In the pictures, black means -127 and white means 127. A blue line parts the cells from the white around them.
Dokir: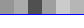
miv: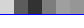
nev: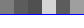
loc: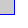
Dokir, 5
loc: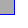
Dokir, 2
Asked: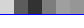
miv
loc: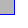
Dokir, 6
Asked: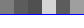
nev

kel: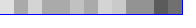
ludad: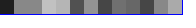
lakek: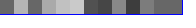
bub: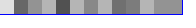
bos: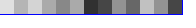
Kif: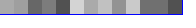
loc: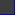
lakek, 10
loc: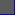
kel, 12
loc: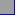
Kif, 2

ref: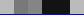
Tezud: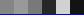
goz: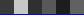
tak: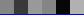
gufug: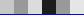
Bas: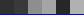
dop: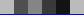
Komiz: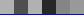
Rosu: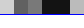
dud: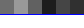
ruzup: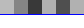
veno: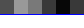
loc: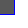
goz, 4
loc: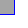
Bas, 4
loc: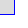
gufug, 3
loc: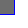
dud, 1
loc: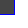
dud, 5
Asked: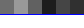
dud
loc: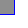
Bas, 3

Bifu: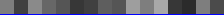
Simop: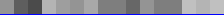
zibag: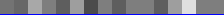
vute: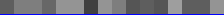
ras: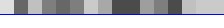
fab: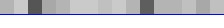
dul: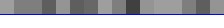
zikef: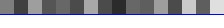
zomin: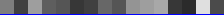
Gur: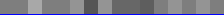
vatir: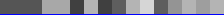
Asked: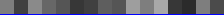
Bifu
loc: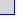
vatir, 11
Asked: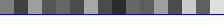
zikef
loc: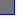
zibag, 1
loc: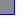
Bifu, 3

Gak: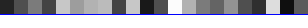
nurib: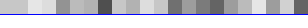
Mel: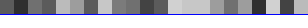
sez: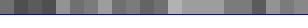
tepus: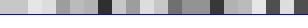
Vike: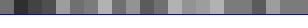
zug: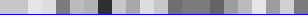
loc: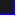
Gak, 11
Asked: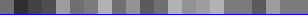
Vike
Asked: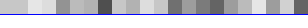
nurib
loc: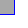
zug, 10
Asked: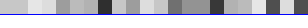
tepus
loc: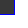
tepus, 16
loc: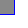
sez, 22

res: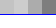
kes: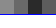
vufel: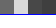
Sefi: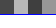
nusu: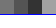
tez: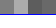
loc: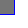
nusu, 1
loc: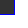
nusu, 3

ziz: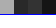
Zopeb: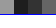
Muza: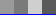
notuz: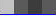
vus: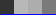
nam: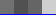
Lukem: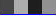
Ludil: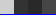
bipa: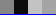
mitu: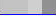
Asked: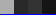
ziz
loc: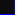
bipa, 2
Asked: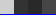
Ludil
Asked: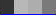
vus
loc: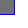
nam, 1
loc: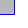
vus, 2
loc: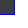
notuz, 3

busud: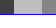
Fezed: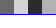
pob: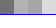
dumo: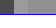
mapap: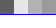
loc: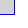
Fezed, 2
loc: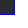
Fezed, 3
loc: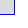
pob, 4
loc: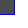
dumo, 1
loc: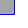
pob, 3

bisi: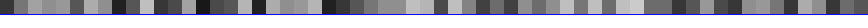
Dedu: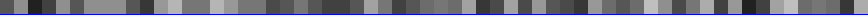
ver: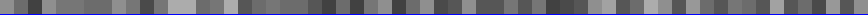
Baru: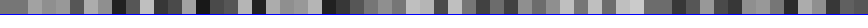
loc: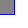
bisi, 34
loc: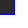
Baru, 57
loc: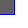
Baru, 61

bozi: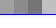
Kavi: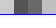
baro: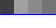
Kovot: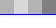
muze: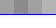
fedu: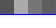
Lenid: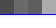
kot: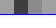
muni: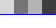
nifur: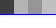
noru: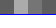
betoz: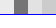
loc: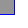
nifur, 3
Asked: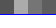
fedu
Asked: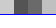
Kavi
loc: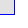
betoz, 3
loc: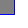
Kovot, 4
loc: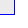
betoz, 1

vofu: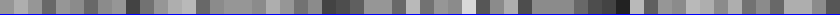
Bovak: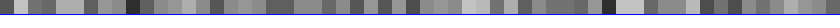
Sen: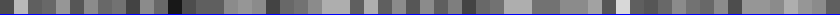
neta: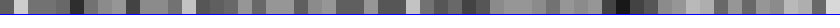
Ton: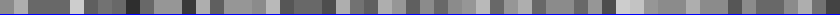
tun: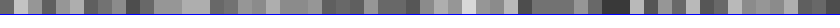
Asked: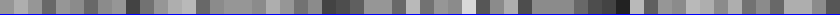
vofu
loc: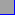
Sen, 43
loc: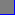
Sen, 33
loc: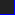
vofu, 45

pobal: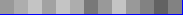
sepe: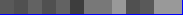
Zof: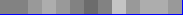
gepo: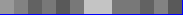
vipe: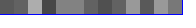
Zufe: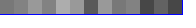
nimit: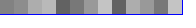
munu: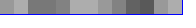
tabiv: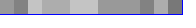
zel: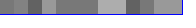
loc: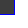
sepe, 6
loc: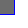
Zof, 7
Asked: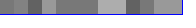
zel
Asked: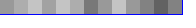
pobal
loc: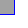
pobal, 4
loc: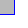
nimit, 4
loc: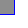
nimit, 2

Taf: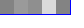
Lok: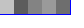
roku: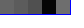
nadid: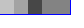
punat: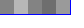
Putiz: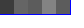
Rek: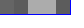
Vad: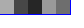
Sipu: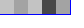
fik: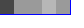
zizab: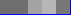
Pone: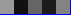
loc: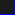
Pone, 4
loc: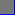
zizab, 5
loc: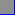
Taf, 3
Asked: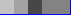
nadid
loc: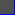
roku, 3

